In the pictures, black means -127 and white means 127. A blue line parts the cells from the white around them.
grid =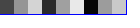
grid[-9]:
-57
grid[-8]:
21
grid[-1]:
73

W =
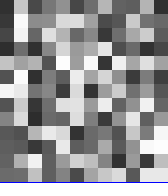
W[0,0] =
-78
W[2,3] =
95
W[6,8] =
75
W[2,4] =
51
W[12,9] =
-39
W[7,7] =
109
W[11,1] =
48
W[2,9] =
40
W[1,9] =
74
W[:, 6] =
[-17, 32, 8, 44, 121, 36, -76, 26, -1, -21, -22, 62, 36]
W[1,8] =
-41
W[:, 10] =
[52, -14, 76, -77, 95, -3, 27, 113, -32, -4, 121, -70, 104]
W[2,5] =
-23
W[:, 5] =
[-56, 92, -23, 26, 29, 108, 90, 98, 93, -76, -34, 81, -53]
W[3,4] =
85
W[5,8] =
15
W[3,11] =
-56
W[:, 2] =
[-54, 12, -25, -79, 51, -79, -12, -73, -82, 54, -71, 113, 65]
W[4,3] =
-44
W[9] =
[-39, -46, 54, 105, 89, -76, -21, -7, -45, 71, -4, 118]
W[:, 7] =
[54, -52, -71, 101, -74, 85, 28, 109, -69, -7, 42, 4, 71]
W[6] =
[117, 105, -12, 7, -66, 90, -76, 28, 75, -15, 27, -42]
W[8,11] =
25
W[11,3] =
-32
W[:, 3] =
[-8, 14, 95, 8, -44, -2, 7, -16, -21, 105, -37, -32, -32]
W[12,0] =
-20
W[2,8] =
-16
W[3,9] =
-21
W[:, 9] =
[-33, 74, 40, -21, 38, -68, -15, 17, 102, 71, 18, 26, -39]

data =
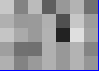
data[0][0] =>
72
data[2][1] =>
42
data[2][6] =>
36
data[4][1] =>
3
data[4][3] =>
48
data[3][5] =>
51
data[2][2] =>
26
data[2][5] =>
95
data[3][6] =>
4
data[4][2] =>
26
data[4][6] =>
22

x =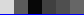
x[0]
90
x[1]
-36
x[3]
-63

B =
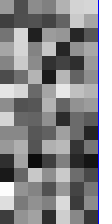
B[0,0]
26
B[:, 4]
[50, -28, 22, -90, -61, 54, 103, -27, -84, 32, 57, 0, 74, 23, 90, 78]
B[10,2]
-43
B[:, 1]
[-49, -48, 86, 85, 74, -15, 86, -45, -24, 8, 47, 34, -25, 19, -5, 19]
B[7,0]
13
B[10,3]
48
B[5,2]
52
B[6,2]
-22
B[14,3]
1
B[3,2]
3
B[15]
[-66, 19, 34, -81, 78, 8, -72]
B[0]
[26, -49, 12, 0, 50, 83, 86]
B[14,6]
12
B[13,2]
4
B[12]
[-102, -25, 72, 15, 74, -18, -54]
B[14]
[94, -5, 17, 1, 90, -68, 12]
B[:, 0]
[26, -64, -11, 38, 4, -51, 101, 13, 85, 8, 25, -80, -102, 125, 94, -66]
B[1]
[-64, -48, -45, -59, -28, 74, 37]
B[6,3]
37
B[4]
[4, 74, 11, -78, -61, -81, 26]
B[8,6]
-36
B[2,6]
-41
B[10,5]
-75
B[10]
[25, 47, -43, 48, 57, -75, -9]
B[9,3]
-30

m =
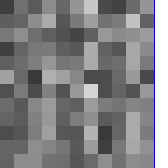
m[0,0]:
-65
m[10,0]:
-26
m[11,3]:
-13
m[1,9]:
66
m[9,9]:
43
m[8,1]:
-35
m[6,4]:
-45
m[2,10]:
27
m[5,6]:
-52
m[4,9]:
39
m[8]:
[-27, -35, 1, 24, -31, -2, 15, -37, -28, 42, 6]
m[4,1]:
-19
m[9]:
[-50, -41, -2, 32, -40, -41, 51, -70, -25, 43, -3]
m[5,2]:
-70
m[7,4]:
-25
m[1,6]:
31
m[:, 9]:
[-21, 66, 16, 39, 39, 25, -45, 5, 42, 43, 39, 12]
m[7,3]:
27
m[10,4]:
-9
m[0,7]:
-53
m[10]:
[-26, -26, 14, 5, -9, -38, 28, -65, -7, 39, 17]
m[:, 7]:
[-53, -13, 24, -29, -23, -51, -49, -3, -37, -70, -65, 14]
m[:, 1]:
[-15, -27, 14, -27, -19, -22, -5, -38, -35, -41, -26, 12]
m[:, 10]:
[21, -29, 27, 11, -5, -54, 24, 0, 6, -3, 17, 8]
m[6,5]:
24
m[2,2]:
-16
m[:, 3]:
[12, 43, -32, -5, 22, 47, 1, 27, 24, 32, 5, -13]
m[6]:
[-47, -5, -51, 1, -45, 24, 85, -49, -27, -45, 24]
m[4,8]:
-17

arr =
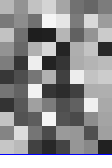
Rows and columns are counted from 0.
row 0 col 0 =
55
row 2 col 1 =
-15
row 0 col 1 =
19
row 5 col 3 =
49
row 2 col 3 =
-95
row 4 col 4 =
-74
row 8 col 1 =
-44
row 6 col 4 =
-83
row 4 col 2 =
110
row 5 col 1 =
-49
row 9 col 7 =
32
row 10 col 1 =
58
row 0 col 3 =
84
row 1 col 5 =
-4
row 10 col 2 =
-62
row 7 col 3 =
-3
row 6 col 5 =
-63
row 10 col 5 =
22
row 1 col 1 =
13
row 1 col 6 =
89
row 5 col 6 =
67
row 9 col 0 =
4
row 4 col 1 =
-74
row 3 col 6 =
67

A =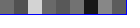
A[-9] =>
-18
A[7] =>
7
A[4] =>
-39

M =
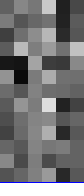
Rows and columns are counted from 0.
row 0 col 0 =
-30
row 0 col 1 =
7
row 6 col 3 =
-17
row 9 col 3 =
47
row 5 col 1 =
-117
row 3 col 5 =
65
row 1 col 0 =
-4
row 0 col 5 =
-55
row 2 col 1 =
-16
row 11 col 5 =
-28
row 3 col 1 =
58
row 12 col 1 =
-25
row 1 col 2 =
-24
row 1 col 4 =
-93
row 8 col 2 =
4
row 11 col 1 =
-53
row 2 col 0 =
-64
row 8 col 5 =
-25
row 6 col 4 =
-20
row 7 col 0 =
-37
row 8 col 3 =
9
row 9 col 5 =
-39
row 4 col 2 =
36
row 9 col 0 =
-61
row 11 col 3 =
-52

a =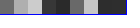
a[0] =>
-20
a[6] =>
70
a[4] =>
-85

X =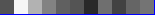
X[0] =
-44
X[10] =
-11
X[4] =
-31
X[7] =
-16
